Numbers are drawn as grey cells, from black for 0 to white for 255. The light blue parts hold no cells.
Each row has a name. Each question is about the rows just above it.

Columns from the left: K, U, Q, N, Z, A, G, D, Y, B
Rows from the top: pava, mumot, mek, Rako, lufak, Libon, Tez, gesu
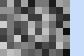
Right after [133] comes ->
[120]
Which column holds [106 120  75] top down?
D
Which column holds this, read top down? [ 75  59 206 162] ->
K
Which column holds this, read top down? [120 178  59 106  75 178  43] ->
A

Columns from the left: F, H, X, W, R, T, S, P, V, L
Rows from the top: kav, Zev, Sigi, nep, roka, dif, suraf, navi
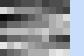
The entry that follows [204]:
[173]
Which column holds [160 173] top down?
R
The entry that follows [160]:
[145]
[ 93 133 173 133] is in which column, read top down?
R

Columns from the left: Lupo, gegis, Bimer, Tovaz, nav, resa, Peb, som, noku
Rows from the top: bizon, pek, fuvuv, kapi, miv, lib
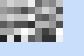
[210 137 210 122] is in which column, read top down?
gegis
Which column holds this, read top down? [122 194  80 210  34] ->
Bimer

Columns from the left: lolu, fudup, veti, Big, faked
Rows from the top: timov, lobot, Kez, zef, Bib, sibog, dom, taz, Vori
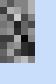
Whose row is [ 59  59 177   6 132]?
sibog
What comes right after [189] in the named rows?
[132]
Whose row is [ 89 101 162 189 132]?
Vori
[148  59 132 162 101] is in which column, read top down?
fudup
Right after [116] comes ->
[132]

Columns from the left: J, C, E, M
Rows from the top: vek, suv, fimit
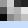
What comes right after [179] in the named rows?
[230]
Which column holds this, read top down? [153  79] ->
J
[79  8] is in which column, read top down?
J

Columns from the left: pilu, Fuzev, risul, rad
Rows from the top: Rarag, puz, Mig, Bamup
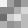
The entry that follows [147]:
[159]
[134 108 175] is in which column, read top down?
pilu
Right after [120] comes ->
[159]
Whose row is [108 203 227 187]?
Mig
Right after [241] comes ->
[159]

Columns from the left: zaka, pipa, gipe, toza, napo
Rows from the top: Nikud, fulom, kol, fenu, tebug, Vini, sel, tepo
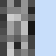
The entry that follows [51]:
[204]
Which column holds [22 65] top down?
napo

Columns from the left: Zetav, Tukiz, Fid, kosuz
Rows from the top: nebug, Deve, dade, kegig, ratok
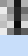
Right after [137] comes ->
[38]
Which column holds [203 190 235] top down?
Zetav
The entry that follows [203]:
[164]
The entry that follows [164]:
[38]
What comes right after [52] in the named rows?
[92]

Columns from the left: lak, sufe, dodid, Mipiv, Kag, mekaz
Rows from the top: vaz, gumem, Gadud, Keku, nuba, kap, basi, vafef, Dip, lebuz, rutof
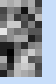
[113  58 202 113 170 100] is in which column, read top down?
dodid
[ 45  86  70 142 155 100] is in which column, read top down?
mekaz

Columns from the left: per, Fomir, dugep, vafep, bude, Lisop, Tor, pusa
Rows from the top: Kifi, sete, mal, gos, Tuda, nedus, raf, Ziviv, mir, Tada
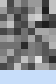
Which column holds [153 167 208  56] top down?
Lisop
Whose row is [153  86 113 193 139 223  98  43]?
mir
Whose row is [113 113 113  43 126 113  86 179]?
raf
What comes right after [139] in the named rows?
[223]
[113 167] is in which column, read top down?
Fomir

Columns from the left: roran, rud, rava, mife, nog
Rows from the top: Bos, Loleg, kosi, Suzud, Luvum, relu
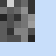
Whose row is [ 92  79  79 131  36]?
relu
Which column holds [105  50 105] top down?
rava
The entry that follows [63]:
[210]
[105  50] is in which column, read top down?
rava
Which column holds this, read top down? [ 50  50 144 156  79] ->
nog

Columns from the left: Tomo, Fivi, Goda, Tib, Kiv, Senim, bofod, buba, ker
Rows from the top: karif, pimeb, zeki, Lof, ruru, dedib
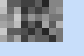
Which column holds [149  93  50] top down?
Kiv
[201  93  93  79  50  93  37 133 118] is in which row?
ruru
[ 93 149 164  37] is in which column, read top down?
bofod
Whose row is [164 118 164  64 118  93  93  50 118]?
dedib
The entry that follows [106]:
[164]
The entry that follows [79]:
[50]

